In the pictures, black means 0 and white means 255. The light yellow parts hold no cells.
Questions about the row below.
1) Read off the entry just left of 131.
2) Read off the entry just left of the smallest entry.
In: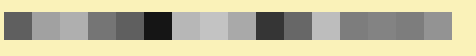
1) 125
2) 95

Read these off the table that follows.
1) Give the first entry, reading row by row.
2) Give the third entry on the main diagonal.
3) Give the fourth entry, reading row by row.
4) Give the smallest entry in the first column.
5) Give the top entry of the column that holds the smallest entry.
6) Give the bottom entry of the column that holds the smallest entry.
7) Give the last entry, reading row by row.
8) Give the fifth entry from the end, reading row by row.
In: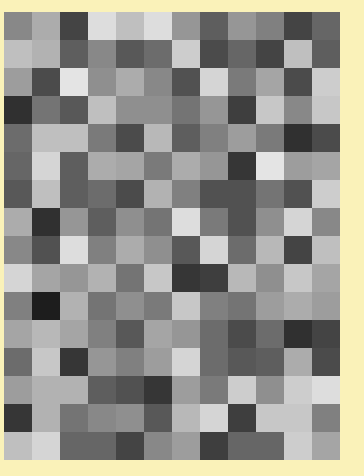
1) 136
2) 228
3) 221
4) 48
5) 172
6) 213
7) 165
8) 62

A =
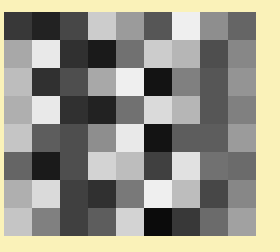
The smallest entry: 11
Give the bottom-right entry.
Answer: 161
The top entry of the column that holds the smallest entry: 86
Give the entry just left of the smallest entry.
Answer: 211
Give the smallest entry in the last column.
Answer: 101
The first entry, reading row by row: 56
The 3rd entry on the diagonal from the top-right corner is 128
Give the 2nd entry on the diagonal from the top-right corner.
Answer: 78
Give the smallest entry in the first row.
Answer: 34
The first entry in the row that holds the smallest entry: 197
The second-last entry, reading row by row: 107

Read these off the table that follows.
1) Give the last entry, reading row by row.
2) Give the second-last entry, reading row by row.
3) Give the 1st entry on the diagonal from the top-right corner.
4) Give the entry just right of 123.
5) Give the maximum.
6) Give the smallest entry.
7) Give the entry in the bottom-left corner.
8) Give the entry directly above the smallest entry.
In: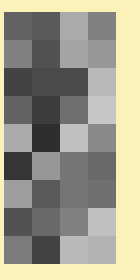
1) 178
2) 185
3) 129
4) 67
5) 198
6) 45
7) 123
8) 61

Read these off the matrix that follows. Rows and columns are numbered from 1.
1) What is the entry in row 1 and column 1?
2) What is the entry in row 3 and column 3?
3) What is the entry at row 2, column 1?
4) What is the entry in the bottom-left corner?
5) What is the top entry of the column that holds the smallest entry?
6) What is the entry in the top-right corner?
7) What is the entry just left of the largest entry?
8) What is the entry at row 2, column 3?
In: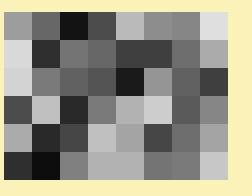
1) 157
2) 97
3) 217
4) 47
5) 103
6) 223
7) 134
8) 116

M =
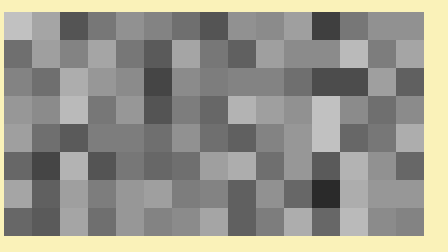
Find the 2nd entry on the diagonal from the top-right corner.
125
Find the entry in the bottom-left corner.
103
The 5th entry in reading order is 145
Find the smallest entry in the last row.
90
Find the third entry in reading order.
84
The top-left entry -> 193
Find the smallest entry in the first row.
63
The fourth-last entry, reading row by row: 103
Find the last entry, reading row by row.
131
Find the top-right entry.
145
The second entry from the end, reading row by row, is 139
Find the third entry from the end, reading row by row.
186
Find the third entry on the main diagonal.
173
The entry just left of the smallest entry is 103
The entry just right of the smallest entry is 173
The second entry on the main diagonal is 159
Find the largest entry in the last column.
173
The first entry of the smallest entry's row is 165

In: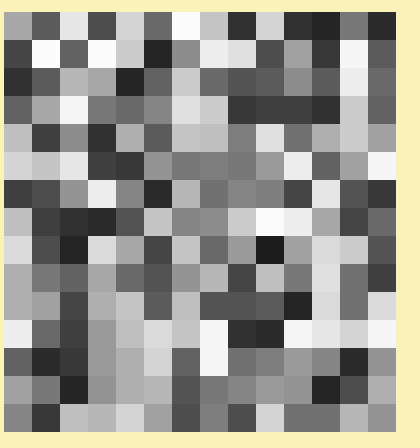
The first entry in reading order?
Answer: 167
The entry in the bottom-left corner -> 133
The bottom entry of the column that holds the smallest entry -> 212
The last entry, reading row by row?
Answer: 148
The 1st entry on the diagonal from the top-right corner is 43
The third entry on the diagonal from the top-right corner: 91
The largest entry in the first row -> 251
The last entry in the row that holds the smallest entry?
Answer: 83
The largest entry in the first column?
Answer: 237
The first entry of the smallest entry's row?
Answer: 218
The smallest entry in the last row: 56
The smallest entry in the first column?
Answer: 49
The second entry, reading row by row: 91
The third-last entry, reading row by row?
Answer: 113
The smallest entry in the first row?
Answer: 37
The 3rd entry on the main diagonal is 183
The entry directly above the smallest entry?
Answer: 251
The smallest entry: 29

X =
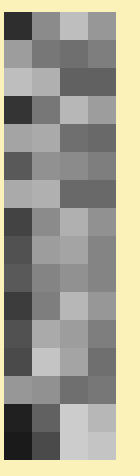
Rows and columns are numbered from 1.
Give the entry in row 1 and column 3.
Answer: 190
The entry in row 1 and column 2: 139
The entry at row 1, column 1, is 46
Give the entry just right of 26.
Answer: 74
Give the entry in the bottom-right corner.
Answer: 196
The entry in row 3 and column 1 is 190
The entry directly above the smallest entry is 32
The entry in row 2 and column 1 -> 157
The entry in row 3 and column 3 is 97
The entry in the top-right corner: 151
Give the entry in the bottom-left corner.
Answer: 26

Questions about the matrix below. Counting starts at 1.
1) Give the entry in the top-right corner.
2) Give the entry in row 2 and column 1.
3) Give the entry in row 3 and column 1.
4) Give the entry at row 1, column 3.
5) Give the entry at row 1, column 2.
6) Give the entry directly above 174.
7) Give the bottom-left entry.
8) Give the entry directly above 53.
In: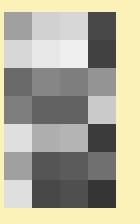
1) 72
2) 215
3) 106
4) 215
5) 209
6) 98
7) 223
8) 112

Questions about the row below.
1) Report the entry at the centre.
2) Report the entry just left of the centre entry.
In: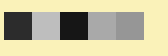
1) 22
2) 190

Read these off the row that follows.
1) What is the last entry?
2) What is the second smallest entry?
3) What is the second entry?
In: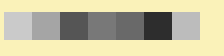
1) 188
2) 85
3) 165

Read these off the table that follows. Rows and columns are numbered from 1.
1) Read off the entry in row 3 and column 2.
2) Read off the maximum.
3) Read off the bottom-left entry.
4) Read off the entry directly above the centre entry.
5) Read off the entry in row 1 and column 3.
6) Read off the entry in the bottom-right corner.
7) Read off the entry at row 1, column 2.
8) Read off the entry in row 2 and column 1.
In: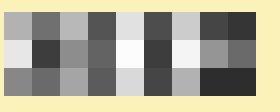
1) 106
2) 252
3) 135
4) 225
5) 184
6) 45
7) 112
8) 231
